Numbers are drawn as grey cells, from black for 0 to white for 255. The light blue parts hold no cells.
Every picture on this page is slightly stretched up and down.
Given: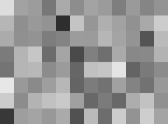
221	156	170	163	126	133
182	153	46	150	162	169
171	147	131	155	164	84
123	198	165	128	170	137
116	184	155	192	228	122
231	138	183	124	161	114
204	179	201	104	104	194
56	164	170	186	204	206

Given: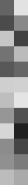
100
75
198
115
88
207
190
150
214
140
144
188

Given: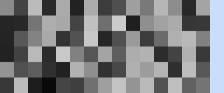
139	187	170	172	79	121	140	164
37	117	168	192	203	143	171	56
36	131	51	199	80	60	176	129
34	185	201	85	94	178	67	57
148	94	33	143	72	156	47	88
56	29	69	112	195	185	190	116

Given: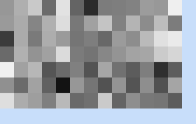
151	201	226	43	126	156	239
154	133	221	161	129	140	124
59	122	154	126	155	186	234
106	147	219	116	148	166	214
240	183	107	83	113	126	93
144	162	19	117	148	142	165
222	158	185	112	100	120	92

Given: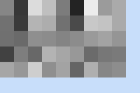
134	220	124	236	170
113	180	113	200	170
112	143	132	154	149
65	104	166	107	122
166	206	163	175	141

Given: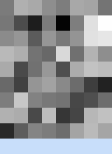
123	169	125	164
119	29	4	224
139	91	121	225
185	115	217	179
170	113	78	194
105	149	137	62
125	130	115	79
177	73	54	183
41	132	109	186
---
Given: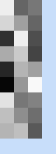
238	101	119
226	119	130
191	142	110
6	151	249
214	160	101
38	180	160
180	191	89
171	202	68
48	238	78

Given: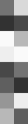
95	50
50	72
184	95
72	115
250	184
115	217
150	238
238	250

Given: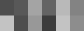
195	78	152	60	195	141
78	88	164	100	185	131

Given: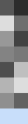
87	44
152	66
143	98
221	110
131	120
78	191
180	221

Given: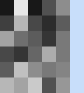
72	53	102	172	121
163	111	92	53	121
183	163	202	81	151
63	183	72	44	92
92	192	141	121	132
24	231	24	81	141

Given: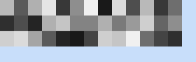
47	78	36	176	197	131	131	176	122	154	207	101	142
185	90	176	229	56	142	240	25	219	78	185	56	110
207	219	165	90	36	25	68	207	197	240	110	68	47

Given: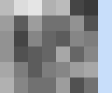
146	69	134	102	92	134	125
146	81	92	102	167	102	134
157	92	157	113	113	146	81
167	125	92	125	134	157	167
177	134	113	113	157	81	113
187	220	229	177	187	69	57

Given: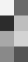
137	84
243	106
44	190
168	211
